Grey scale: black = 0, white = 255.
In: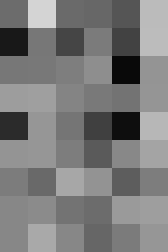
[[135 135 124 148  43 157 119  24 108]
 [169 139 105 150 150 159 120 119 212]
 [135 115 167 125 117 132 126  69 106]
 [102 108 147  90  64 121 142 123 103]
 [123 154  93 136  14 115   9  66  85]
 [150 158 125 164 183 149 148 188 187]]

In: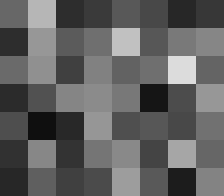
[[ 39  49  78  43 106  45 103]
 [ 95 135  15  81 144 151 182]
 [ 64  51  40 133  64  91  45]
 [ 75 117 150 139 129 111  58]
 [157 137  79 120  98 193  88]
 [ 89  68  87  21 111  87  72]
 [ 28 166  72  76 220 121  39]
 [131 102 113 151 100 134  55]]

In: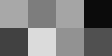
[[ 65 168]
 [219 125]
 [146 165]
 [ 80  11]]

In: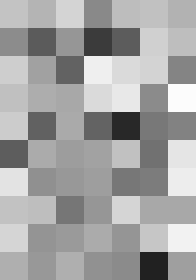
[[175 213 194 227  93 204 192 206 140 195]
 [152 148 190 144 171  97 173 161  91 180]
 [175 154 118 152 157 170 168  98 150 212]
 [145 171 150 158 162  99 218 239  59 137]
 [139 149 213 119 193  40 232 218  92 189]
 [ 33 198 168 124 113 120 139 211 208 193]
 [159 242 168 237 229 130 252 132 190 178]]

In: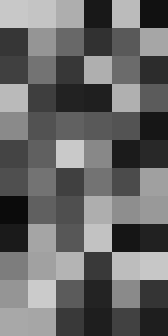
[[168 149 125  26  11  79  68 138 186  64  54 200]
 [166 203 161 165  96 115  96  82  62 115 149 196]
 [ 57  91 180  87  79  64 201  97  34  55 104 174]
 [ 30  35  57 194 174 115 136  89  31 175  49  24]
 [ 65 138 189  21 142  75  27  83 176 107  89 187]
 [ 30  52 199  33 153 160  40  22  91  44 166  17]]

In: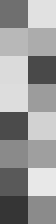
[[ 53  89 138  75 221 219 184 111]
 [139 232 159 210 156  73 172 225]]
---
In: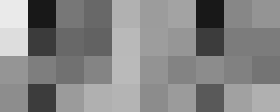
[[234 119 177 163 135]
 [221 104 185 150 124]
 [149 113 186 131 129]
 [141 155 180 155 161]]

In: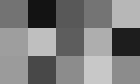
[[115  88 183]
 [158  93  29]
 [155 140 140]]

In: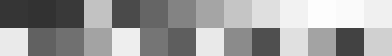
[[ 53  57  74 131 197 242 250]
 [234 112 238  94 139 224  66]]

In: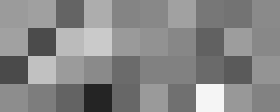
[[155 100 132 161 115]
 [161 187 154 135 157]
 [ 74 155 107 129  90]
 [141  99 103 112 152]]

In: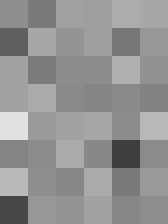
[[142 160 172]
 [ 96 148 119]
 [162 140 175]
 [162 138 138]
 [225 161 140]
 [132 170  62]
 [186 135 122]
 [ 72 148 135]]

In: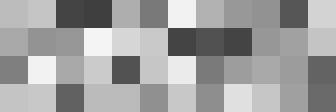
[[188  68 174 242 152  86]
 [168 150 214  68  68 161]
 [127 168  82 235 157 156]
 [196  97 186 200 224 160]]
